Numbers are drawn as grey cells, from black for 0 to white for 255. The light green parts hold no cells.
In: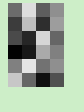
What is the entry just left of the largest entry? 128
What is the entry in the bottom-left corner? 199
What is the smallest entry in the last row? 16
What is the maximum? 229
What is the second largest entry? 221
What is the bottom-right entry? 80
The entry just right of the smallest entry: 23

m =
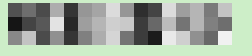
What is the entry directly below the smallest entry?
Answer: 136
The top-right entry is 195
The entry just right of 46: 68
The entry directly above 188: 219
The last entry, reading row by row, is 241
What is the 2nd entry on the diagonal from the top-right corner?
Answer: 128
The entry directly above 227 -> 173
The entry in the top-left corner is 81
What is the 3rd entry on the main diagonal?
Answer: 75
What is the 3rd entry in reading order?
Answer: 75
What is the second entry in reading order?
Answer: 110
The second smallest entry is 27
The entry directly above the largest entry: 110
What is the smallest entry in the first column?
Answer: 21

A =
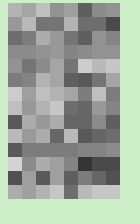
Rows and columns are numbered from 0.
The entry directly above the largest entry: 89
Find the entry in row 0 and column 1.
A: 165
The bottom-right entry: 198
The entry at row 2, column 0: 110
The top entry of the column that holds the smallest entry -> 95
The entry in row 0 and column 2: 191
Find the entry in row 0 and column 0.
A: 179
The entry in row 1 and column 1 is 185
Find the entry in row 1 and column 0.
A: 153
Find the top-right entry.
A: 146
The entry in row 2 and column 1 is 124
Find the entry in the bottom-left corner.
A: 172
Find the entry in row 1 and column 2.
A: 117
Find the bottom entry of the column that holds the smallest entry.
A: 185
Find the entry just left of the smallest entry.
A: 132
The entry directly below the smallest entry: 124
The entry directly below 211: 81

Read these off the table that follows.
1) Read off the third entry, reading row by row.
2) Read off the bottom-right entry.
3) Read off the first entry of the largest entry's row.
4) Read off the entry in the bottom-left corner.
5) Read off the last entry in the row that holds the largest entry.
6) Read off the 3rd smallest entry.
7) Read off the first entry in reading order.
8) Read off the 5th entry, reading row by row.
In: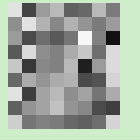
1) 155
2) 212
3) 155
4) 206
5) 17
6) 55
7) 226
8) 96

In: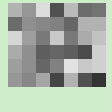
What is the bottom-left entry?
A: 151
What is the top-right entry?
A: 115
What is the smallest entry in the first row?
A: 81
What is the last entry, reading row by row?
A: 52
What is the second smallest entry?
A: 68
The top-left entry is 178
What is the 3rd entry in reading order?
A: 220
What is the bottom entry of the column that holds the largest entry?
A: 178
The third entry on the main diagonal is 121
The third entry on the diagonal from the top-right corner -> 121
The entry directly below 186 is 102

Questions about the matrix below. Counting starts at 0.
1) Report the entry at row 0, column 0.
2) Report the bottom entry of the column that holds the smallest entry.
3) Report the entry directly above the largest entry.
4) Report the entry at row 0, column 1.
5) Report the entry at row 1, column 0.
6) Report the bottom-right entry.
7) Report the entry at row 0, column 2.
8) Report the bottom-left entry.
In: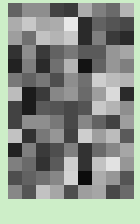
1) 98
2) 158
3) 58
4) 142
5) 172
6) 106
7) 142
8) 135

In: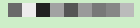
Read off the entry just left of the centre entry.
162
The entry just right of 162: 85
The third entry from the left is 33

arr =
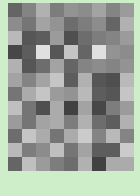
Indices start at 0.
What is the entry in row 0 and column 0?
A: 101
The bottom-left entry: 101
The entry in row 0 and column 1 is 132
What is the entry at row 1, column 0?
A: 140
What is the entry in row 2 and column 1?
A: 86
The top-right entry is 155
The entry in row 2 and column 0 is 185
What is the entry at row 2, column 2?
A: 93
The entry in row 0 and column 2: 177
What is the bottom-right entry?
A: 171

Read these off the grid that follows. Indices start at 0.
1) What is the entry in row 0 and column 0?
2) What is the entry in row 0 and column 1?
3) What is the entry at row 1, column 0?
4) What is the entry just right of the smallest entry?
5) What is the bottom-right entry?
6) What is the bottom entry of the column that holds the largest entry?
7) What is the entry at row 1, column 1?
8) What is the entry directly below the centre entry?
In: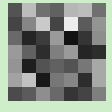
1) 83
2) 188
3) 68
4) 53
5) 127
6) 53
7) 134
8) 97

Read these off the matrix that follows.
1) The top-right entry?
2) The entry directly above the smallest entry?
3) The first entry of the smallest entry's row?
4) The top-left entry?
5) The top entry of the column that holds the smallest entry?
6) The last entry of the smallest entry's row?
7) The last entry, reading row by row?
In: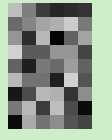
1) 52
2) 176
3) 149
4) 190
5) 39
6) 164
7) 68
